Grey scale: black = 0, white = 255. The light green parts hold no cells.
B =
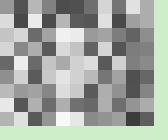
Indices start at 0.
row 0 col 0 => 152
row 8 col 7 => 147
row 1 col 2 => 235
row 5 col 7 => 118
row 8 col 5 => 230
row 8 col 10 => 94
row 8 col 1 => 224
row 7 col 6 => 104
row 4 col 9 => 127
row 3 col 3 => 90
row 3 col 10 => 129
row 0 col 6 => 111
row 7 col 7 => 175
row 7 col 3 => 108
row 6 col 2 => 162
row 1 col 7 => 224
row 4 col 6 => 220
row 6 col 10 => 133
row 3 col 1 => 136
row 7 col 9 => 148
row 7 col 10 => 172
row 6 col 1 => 153
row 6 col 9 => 81
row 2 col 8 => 125
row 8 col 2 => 89
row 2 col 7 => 163
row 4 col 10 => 138

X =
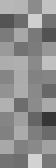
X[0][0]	183
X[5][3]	133
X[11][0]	115
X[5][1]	171
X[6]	[146, 172, 137, 103]
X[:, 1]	[181, 108, 168, 115, 175, 171, 172, 109, 159, 171, 129, 111]
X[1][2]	207
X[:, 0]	[183, 84, 123, 154, 173, 133, 146, 177, 133, 129, 168, 115]
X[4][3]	192
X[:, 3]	[193, 114, 82, 151, 192, 133, 103, 169, 54, 107, 161, 119]
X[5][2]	130

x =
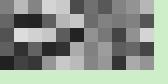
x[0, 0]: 127
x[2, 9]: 145
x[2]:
[82, 220, 209, 198, 92, 35, 146, 120, 68, 145, 212]
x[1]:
[102, 39, 36, 96, 182, 198, 108, 130, 121, 129, 85]
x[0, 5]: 75
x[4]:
[33, 66, 55, 150, 200, 186, 133, 151, 52, 170, 148]
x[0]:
[127, 185, 132, 212, 202, 75, 112, 88, 131, 147, 182]
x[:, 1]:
[185, 39, 220, 50, 66]

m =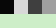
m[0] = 7
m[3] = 159

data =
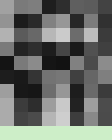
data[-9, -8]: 161
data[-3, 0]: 158
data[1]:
[147, 28, 42, 129, 151, 39, 124, 49]
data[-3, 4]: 151
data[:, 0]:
[161, 147, 178, 122, 20, 29, 158, 171, 171]
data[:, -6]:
[126, 42, 104, 46, 139, 52, 22, 45, 75]
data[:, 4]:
[46, 151, 203, 70, 18, 119, 151, 201, 206]
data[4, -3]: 129
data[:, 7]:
[67, 49, 59, 64, 140, 127, 59, 76, 75]
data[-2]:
[171, 60, 45, 157, 201, 34, 158, 76]
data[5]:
[29, 25, 52, 115, 119, 64, 102, 127]
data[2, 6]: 189
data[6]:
[158, 24, 22, 109, 151, 29, 106, 59]
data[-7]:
[178, 91, 104, 183, 203, 108, 189, 59]
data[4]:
[20, 122, 139, 21, 18, 129, 75, 140]
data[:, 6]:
[92, 124, 189, 81, 75, 102, 106, 158, 137]

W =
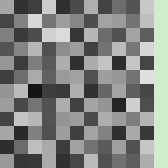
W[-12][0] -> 165
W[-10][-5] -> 183
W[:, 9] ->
[84, 115, 163, 119, 197, 115, 94, 206, 125, 169, 81, 94]
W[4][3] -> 90
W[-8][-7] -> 174
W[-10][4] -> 219
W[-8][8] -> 46
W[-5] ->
[157, 72, 116, 81, 172, 65, 163, 148, 36, 206, 78]
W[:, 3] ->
[205, 117, 208, 81, 90, 97, 61, 81, 83, 80, 169, 171]
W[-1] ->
[153, 54, 56, 171, 48, 71, 187, 80, 113, 94, 173]
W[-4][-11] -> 68
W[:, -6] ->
[74, 135, 55, 157, 48, 162, 175, 65, 157, 63, 162, 71]
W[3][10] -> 214
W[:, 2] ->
[62, 216, 77, 183, 126, 170, 21, 116, 183, 129, 190, 56]
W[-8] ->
[151, 60, 126, 90, 174, 48, 171, 195, 46, 197, 69]
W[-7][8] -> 150
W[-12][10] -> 200
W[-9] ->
[84, 132, 183, 81, 141, 157, 66, 115, 187, 119, 214]
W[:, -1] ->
[200, 190, 95, 214, 69, 223, 70, 78, 179, 57, 198, 173]
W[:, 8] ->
[109, 155, 81, 187, 46, 150, 163, 36, 155, 47, 160, 113]
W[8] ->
[68, 195, 183, 83, 149, 157, 75, 174, 155, 125, 179]
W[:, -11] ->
[165, 69, 127, 84, 151, 63, 148, 157, 68, 166, 46, 153]
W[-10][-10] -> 58

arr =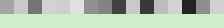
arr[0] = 165
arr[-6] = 57
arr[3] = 211
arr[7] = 131
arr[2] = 116
